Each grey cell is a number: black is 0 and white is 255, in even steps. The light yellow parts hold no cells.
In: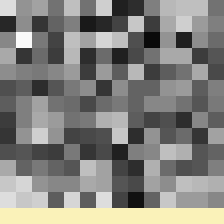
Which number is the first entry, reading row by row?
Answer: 221
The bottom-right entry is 135
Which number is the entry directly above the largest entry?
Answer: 141
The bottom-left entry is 221
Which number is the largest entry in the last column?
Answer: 176
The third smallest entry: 25
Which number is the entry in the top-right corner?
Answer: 114
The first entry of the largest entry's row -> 135
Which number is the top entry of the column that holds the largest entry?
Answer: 147
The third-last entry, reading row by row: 155
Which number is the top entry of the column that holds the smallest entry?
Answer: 127
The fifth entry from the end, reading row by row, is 99
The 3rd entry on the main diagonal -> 121
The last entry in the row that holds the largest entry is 107
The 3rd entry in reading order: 162
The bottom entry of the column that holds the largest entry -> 199
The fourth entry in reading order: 114
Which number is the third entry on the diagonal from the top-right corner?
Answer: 32
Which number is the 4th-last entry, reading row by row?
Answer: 199
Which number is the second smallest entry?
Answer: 17
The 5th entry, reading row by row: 191
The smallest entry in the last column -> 73

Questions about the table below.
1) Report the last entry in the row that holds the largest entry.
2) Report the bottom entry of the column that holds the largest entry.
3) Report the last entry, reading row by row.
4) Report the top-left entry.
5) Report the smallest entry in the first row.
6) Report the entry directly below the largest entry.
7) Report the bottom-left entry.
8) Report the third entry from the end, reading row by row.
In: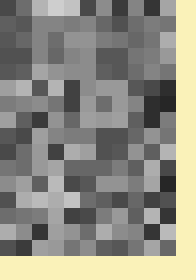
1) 165
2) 153
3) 103
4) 73
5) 53
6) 132
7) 81
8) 117

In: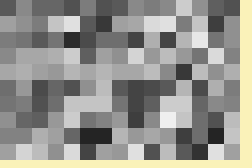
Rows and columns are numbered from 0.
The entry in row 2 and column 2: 89
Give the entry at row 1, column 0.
160
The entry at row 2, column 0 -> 124
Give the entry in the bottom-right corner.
160
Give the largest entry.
239
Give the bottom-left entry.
160
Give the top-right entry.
81
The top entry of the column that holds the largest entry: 137
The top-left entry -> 89
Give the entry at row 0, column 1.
137
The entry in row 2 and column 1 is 116
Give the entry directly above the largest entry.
204
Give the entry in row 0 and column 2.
102
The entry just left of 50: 89
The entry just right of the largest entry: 196
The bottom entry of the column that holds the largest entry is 188
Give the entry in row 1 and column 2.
124
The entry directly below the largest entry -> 152

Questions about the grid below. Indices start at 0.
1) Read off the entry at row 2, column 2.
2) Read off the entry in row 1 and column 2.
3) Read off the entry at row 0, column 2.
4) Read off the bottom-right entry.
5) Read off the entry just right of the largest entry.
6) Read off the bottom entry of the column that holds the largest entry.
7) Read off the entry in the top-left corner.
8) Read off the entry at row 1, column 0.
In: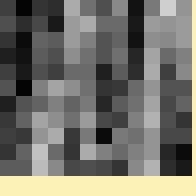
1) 98
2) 70
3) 51
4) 24
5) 149
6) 44
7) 64
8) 78
